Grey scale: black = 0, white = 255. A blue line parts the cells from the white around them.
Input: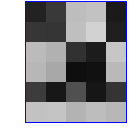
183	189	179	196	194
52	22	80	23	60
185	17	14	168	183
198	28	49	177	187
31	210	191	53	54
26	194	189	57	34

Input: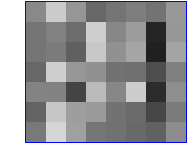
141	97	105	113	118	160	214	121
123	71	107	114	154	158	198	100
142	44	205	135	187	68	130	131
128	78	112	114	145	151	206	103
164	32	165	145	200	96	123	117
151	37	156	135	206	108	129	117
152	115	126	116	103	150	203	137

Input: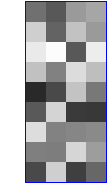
103	63	207	73
157	214	125	127
138	134	130	221
56	58	212	89
120	195	73	41
190	220	129	193
237	88	252	234
154	194	99	207
166	154	88	112

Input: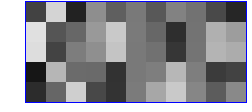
137	92	134	201	167	123	51	72	207	102	44
66	59	126	183	126	121	50	106	107	182	22
172	180	116	54	113	121	196	143	125	67	221
157	176	115	46	103	122	201	153	103	85	224
38	73	114	130	88	121	95	142	34	212	66

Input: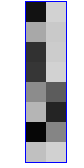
209	192
133	6
36	181
92	140
210	54
204	49
201	168
210	18

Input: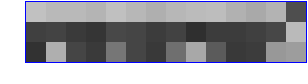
157	152	60	57	91	168	111	57	69	118	58	69	175	50
186	71	64	60	60	47	66	60	69	72	53	58	67	64
78	179	169	177	189	187	183	175	183	192	180	185	185	193

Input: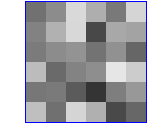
103	73	176	213	112	191
152	126	52	91	122	119
204	230	142	131	106	188
102	145	115	147	140	123
163	168	72	216	177	130
213	121	174	217	140	113
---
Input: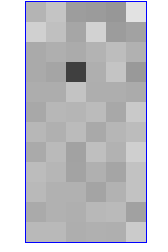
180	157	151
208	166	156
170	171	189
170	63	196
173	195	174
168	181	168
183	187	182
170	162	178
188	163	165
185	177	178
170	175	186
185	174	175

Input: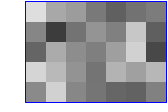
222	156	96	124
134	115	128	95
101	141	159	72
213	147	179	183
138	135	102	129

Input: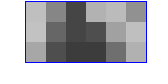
191	69	187
194	69	161
167	60	111

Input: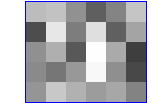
188	145	132
77	125	96
144	88	170
138	152	143
149	177	167

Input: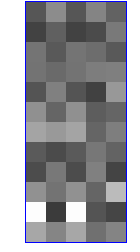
86	86	98
66	66	121
116	116	89
115	115	127
84	84	152
144	144	101
164	164	126
90	90	99
76	76	68
145	145	187
253	253	69
167	167	132

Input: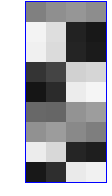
128	150
243	34
240	36
52	209
21	236
104	147
145	137
236	37
24	234
